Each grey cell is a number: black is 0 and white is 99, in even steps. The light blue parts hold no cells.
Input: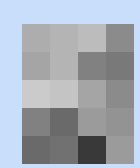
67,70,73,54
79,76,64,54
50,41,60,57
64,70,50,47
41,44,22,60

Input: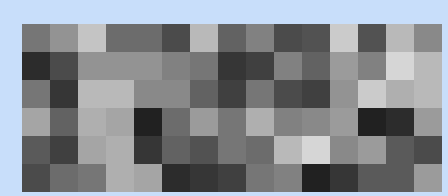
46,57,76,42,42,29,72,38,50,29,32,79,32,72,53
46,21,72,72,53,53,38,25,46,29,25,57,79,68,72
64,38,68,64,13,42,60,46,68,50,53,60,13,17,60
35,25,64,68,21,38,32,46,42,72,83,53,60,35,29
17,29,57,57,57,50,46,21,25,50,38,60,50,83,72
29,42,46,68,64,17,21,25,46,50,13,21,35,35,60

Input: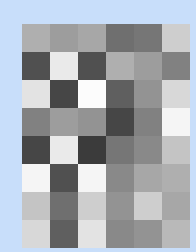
88,27,98,37,57,84
95,31,95,53,65,68
84,37,88,53,57,72
76,43,80,57,80,65
68,61,65,43,46,80
50,61,57,27,50,95
31,91,31,68,61,50
27,91,23,46,53,76

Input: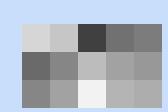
52,63,94,70,67
41,52,73,63,59
83,77,25,44,48

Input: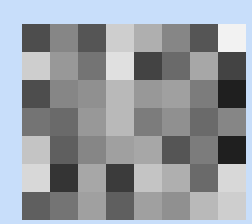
84,20,65,23,76,68,41,84
37,45,62,37,62,56,72,80
45,41,59,72,48,56,41,52
30,52,56,72,59,62,48,12
76,37,52,62,65,33,48,12
80,59,45,87,26,41,65,26
30,52,33,80,68,52,33,94

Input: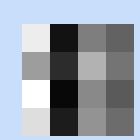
61,17,69,45
86,11,57,42
99,3,53,35
92,7,49,38
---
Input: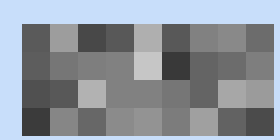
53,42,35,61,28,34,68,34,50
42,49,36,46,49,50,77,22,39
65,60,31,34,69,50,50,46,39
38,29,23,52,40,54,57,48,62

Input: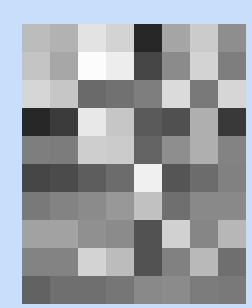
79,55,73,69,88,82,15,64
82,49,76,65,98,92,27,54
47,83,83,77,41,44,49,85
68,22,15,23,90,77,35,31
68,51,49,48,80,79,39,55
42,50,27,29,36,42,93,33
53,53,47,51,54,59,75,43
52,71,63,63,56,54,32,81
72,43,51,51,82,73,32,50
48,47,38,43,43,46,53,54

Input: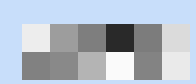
48,85,92,61,49,16
51,91,50,53,70,97

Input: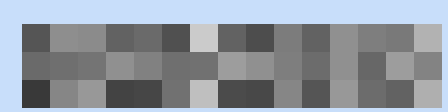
47,69,33,55,54,38,41,31,79,38,30,48,38,56,49
61,51,41,43,45,56,50,43,44,61,56,49,42,56,40
38,68,22,52,59,26,27,44,74,29,28,52,33,59,42

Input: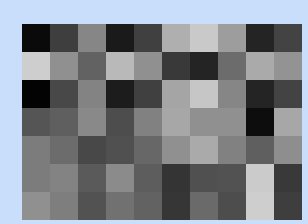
14,26,4,24,52,10,25,68,78,61
66,57,80,56,38,72,56,22,14,42
14,26,1,28,51,11,25,64,77,52
5,65,33,37,53,30,50,65,56,56
37,55,48,42,28,31,40,56,66,50
79,22,48,51,35,54,36,20,31,32
80,24,56,49,32,44,38,21,41,30

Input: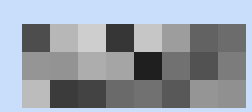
38,42,30,71,80,21,77,61
32,48,58,57,67,64,12,44
58,56,73,23,26,41,44,34

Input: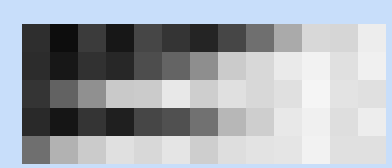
83,92,18,5,23,9,27,20,14,27,43,66,84
87,93,17,9,19,15,30,39,55,79,84,91,94
88,87,20,38,56,78,79,90,80,87,84,87,95
86,92,16,8,20,12,27,31,44,71,80,90,93
87,87,43,69,79,87,84,89,80,86,88,89,94
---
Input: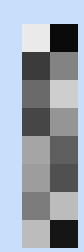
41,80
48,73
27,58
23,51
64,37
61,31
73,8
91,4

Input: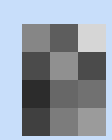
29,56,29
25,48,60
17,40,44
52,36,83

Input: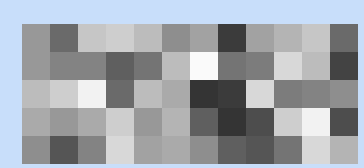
73,80,94,41,73,66,20,23,84,48,51,55
66,59,66,80,59,70,37,20,30,80,94,30
59,51,51,37,45,73,97,45,48,84,73,26
59,41,77,80,73,55,63,23,63,70,77,41
55,33,51,84,63,66,55,37,33,45,84,70

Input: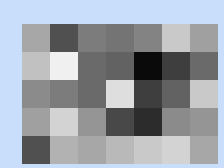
75,93,41,38,4,24,41
62,82,58,28,17,54,58
31,69,65,72,78,82,65
54,48,41,86,24,38,78
65,31,48,45,51,78,62

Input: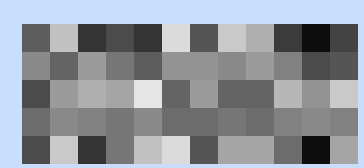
29,78,20,46,75,85,33,64,64,42,5,64
36,75,20,29,20,85,33,78,68,23,5,26
29,60,68,64,89,39,60,39,39,71,57,78
42,53,50,46,53,42,42,46,42,50,53,50
53,39,60,46,36,57,57,53,60,50,29,33

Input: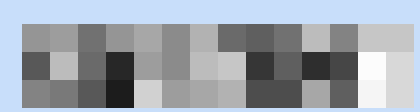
34,73,41,15,61,54,73,77,21,37,18,27,98,84
58,61,44,58,65,54,69,41,37,44,73,51,77,77
51,47,34,11,81,61,65,69,30,30,65,37,95,84

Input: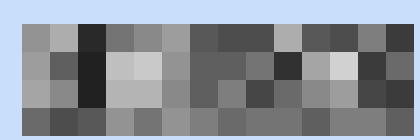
57,67,16,45,53,61,34,30,30,67,34,30,49,23
64,53,13,70,70,53,37,49,27,41,53,61,27,23
61,37,13,74,78,57,37,37,45,19,64,81,23,41
41,30,34,57,45,57,49,41,45,45,37,49,49,37
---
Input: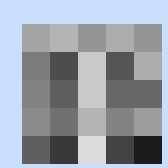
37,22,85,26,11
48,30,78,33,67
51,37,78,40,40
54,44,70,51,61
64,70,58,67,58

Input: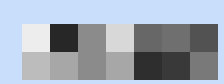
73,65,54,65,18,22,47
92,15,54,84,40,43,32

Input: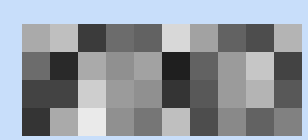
20,66,91,56,46,74,30,53,38,50
26,26,80,60,56,20,34,60,70,34
42,16,66,56,63,12,38,60,77,26
66,74,23,42,38,84,63,38,30,70

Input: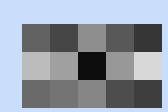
38,27,55,34,21
41,45,52,30,24
73,62,5,59,84

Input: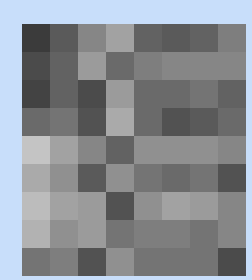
23,35,52,63,38,35,38,49
26,38,29,60,41,41,45,38
29,38,60,41,49,52,52,52
41,45,32,66,41,32,35,41
45,49,32,56,45,45,45,29
66,56,35,56,45,41,45,32
69,56,60,45,49,49,45,52
73,63,60,32,56,63,60,52
76,63,52,38,56,56,56,52

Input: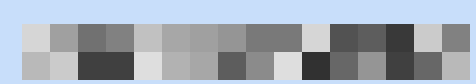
72,79,25,25,86,69,65,36,54,86,19,40,58,25,40,72
83,62,44,50,75,65,62,58,47,47,83,32,36,22,79,50

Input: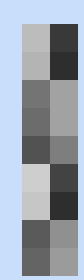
32,49
35,56
39,60
42,63
45,63
70,18
73,22
77,18
80,26
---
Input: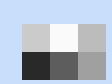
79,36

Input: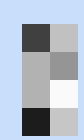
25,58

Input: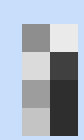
55,25

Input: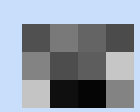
31,30,2

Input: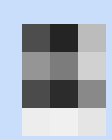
30,48,53

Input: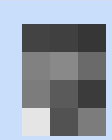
26,53,23
